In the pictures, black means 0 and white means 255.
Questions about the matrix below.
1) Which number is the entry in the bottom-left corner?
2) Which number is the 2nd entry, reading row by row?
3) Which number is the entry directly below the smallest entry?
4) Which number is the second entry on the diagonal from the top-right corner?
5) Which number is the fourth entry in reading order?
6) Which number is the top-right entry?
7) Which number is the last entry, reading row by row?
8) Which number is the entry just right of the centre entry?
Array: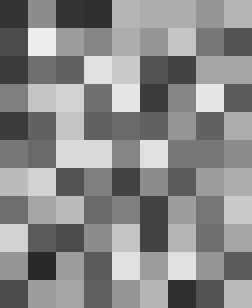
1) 75
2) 141
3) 157
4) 119
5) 47
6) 181
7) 188
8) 224

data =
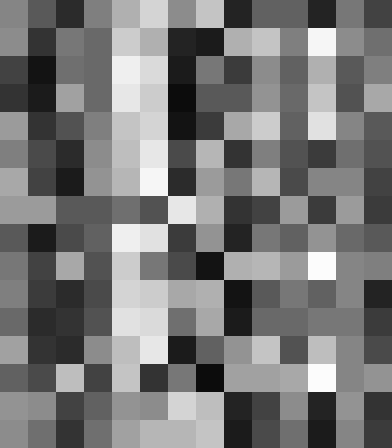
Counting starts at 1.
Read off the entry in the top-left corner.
133
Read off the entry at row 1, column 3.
43
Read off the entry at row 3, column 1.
66
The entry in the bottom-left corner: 140
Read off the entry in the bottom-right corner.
59
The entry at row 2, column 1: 140
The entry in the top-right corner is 66
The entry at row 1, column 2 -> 89
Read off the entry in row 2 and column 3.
119
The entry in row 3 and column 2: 19

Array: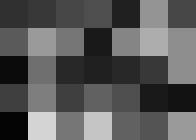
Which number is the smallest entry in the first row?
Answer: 32
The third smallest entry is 18
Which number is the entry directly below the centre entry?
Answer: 97
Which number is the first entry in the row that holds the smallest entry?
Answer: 4
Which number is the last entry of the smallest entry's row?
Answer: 154
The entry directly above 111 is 154
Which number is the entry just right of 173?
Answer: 141
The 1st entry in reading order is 48
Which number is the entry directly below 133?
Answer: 40
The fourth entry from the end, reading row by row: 197

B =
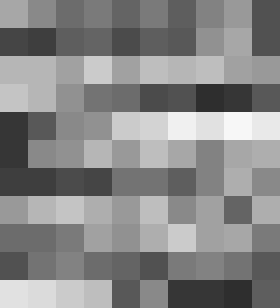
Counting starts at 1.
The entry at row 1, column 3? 108
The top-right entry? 81
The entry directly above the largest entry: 54
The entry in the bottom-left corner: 225
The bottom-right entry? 94
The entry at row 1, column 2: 137
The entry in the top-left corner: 167
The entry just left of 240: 211
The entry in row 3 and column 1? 182
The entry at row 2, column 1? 69
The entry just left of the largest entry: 225
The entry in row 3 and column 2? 182
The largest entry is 247
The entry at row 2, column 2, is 62

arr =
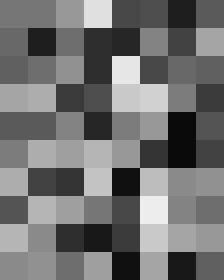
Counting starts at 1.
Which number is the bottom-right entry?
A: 96
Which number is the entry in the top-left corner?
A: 118
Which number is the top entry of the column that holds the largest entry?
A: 78
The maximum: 237
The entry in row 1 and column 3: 152
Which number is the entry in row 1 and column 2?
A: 118
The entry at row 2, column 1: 104
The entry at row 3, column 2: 110
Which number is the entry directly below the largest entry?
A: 201
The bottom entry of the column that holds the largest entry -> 165
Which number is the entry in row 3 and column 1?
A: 96
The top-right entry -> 90
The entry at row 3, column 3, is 145
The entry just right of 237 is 131
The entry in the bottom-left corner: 138

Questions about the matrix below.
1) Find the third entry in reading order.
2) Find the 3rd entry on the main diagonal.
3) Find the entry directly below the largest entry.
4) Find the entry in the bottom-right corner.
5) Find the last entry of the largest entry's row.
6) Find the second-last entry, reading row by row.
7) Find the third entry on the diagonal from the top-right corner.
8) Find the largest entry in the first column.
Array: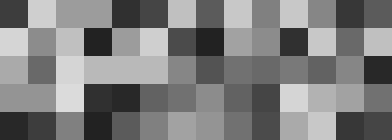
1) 156
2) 213
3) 128
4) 69
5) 113
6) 55
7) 98
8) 213

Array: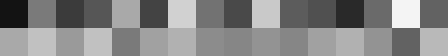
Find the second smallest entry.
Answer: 41
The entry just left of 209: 67
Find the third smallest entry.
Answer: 59
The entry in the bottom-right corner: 185
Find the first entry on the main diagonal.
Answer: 19
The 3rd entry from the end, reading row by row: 147
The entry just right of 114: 73
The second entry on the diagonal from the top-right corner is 98
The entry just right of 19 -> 122
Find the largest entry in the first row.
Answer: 244

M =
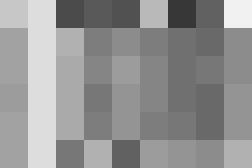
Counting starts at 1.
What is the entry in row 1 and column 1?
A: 199
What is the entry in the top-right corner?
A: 241
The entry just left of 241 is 97
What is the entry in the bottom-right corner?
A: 177
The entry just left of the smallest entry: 185
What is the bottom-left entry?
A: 162
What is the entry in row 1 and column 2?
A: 221
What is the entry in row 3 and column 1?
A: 162
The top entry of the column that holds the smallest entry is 55
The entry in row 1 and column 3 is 75

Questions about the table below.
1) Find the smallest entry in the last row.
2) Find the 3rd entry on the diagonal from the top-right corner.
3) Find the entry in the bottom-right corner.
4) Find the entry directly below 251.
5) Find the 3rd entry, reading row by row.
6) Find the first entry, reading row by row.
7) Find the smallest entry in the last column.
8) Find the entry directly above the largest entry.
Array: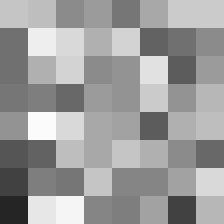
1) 37
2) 225
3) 183
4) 98
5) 139
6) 197
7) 104
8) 126

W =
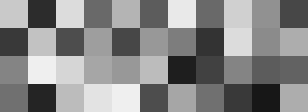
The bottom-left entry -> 112
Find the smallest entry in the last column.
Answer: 71
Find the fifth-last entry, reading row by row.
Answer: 166
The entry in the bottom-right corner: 173
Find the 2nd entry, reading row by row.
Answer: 44
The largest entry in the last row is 239
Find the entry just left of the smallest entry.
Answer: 57
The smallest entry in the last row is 23
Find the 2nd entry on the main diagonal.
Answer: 194
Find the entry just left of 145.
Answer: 208

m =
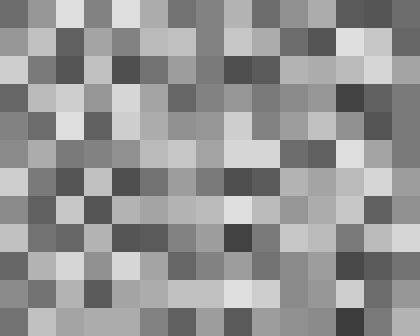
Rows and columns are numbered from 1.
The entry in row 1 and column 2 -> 150
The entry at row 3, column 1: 206
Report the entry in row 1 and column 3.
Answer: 222
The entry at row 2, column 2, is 192
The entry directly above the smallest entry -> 206
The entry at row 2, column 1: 150
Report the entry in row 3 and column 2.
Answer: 122
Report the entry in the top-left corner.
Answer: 108
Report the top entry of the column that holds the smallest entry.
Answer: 90
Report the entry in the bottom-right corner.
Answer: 179
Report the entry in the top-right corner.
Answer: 108

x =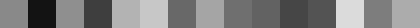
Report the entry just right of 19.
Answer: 143
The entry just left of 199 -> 179
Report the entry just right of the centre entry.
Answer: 111
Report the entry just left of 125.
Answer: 219
